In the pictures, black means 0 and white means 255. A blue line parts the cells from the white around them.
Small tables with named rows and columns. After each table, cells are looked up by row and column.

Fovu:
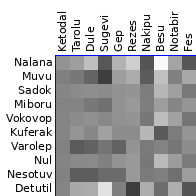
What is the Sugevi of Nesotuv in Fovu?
107
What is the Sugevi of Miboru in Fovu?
112
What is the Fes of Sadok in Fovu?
121
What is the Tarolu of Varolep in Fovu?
91
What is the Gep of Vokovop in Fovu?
145
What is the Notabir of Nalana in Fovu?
164
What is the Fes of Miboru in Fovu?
149
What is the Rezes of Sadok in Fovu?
148
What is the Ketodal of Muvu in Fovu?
128
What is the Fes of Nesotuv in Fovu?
157
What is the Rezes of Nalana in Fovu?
207
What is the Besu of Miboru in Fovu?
157
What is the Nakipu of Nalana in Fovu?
85
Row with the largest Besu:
Nalana

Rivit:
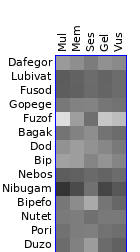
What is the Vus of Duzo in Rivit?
97
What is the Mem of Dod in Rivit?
157
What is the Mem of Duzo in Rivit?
129
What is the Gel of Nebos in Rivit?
100
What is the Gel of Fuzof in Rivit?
199
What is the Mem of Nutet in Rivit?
125
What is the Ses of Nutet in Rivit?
112
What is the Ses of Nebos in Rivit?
106
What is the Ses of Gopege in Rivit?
131
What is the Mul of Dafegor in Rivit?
154
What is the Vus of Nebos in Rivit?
108

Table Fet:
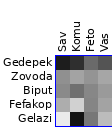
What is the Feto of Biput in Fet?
135
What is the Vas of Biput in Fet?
154
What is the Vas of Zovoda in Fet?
166
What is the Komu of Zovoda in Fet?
163
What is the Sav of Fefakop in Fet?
173
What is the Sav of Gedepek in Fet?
29
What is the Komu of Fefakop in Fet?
209
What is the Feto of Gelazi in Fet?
119
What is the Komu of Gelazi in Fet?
19
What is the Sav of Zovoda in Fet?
144
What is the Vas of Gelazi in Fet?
188
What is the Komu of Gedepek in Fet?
47
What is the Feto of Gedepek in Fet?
106
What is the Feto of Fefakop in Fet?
133
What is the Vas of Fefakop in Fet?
163
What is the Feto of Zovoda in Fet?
148
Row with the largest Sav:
Gelazi

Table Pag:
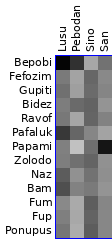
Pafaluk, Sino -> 134
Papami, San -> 21
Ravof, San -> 130
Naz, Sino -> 114
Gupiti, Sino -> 107
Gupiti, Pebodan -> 159
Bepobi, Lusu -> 5
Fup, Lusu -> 127
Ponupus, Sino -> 93
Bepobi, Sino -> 167
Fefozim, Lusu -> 122
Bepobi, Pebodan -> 49

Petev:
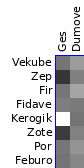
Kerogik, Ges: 253
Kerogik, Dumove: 116
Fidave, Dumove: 122
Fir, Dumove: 165
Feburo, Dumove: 135
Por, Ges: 118
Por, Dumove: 148
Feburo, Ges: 116
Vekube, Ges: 117
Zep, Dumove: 128
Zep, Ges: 54
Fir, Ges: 118
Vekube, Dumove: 155
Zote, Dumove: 129
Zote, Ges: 60
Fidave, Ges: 126
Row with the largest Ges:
Kerogik

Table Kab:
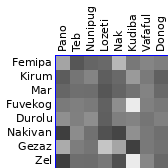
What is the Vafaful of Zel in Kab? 135
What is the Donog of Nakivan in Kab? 111
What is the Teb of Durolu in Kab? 128
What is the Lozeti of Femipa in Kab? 105
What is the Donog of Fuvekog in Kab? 120
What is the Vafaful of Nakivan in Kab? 121
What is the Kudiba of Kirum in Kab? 154
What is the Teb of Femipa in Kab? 86
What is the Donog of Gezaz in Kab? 113
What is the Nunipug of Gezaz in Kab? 117
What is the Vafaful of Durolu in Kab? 117
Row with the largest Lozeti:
Gezaz

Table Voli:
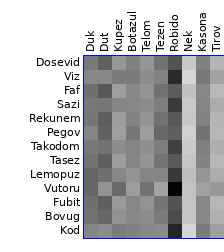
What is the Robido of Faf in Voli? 92
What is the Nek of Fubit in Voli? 196
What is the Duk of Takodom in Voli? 120
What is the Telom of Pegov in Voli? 157
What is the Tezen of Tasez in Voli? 115
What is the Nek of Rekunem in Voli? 199
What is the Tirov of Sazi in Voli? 171
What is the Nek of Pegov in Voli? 208
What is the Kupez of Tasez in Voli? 156
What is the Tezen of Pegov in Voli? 104
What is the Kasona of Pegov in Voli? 114
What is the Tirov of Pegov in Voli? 182
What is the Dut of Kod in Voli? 140
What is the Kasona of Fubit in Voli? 135
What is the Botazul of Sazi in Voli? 134
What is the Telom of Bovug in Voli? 140
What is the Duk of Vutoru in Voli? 102
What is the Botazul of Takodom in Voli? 132
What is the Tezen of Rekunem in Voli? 113

